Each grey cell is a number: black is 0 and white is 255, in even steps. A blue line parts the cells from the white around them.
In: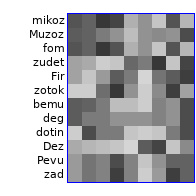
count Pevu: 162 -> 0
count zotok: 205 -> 3
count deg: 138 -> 0
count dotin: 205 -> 2
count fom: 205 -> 0
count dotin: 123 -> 3
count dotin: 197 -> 2

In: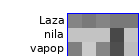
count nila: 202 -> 0
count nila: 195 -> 4
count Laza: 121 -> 3
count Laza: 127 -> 0
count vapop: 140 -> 0

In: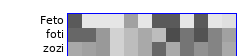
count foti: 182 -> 0
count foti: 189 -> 2
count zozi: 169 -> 4
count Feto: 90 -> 4
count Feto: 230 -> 6
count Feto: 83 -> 0

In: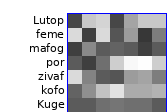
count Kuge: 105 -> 0
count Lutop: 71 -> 2
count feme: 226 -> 0
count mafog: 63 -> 2

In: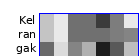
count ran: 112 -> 3
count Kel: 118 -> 0

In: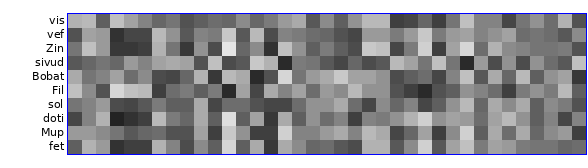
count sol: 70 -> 6
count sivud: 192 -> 3
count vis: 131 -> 3
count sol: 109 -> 4

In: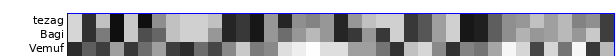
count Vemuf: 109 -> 2
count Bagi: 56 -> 4
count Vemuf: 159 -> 4
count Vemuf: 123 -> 1
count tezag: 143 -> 4

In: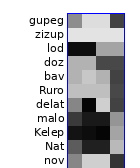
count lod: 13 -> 2
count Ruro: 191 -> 3
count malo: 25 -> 2
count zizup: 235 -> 0
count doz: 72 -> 2
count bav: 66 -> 1
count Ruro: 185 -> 0

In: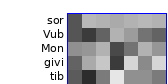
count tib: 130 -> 0
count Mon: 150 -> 2
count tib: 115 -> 0
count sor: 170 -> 1
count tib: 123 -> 2
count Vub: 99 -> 2
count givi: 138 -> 1

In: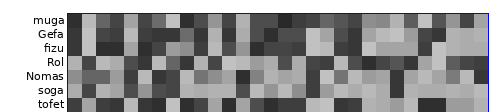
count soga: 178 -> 6
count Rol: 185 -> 4
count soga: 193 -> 0
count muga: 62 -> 1
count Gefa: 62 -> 2
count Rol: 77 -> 3
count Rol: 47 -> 1

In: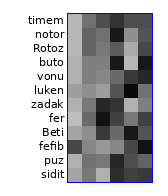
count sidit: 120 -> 1
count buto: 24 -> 2
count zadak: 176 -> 2
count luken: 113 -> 1
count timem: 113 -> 1
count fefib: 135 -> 2

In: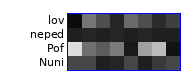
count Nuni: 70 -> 4
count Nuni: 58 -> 1
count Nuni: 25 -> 0
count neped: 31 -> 5
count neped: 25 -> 0
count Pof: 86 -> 0

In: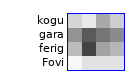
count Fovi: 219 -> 0
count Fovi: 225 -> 3

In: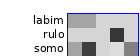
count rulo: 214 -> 4
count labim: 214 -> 3
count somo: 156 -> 0
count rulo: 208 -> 0

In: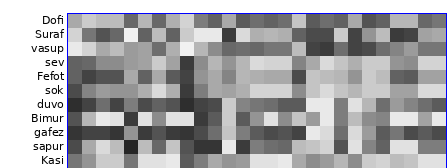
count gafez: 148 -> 1
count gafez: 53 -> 3
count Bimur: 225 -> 5

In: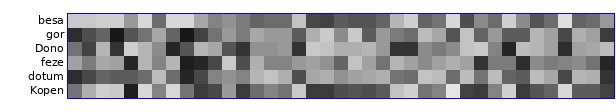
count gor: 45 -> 1
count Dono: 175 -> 2
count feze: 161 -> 7
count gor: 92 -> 4

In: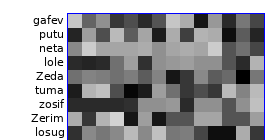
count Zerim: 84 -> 4
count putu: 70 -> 0
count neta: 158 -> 0
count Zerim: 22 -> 2
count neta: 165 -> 5
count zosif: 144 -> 5
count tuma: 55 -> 2

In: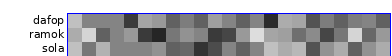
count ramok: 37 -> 1
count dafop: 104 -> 0
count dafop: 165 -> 2
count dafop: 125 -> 3
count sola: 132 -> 5
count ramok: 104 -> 1
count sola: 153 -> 0

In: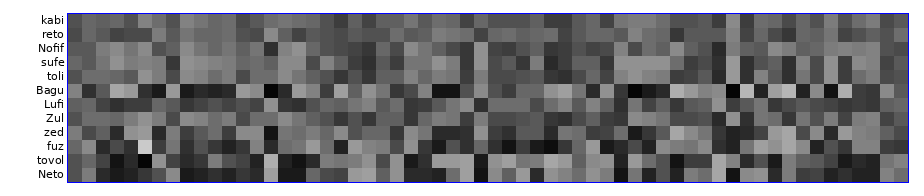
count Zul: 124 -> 7
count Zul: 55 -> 6
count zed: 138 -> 6
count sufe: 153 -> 1
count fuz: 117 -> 4
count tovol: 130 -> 2
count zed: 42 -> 7

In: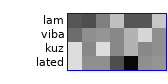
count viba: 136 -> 1
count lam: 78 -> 1
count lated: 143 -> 3
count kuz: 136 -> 3
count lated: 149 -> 1

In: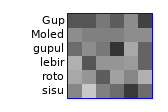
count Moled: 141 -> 3
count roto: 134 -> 1
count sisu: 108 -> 2

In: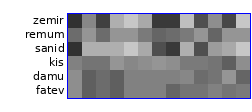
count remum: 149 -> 6
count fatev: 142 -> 1
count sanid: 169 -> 2

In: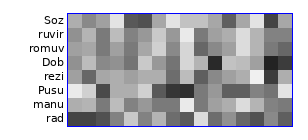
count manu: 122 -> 5
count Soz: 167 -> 4
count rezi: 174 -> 5
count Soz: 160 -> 1
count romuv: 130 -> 0

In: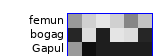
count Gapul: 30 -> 4
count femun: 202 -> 0
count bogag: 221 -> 2
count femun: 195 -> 1

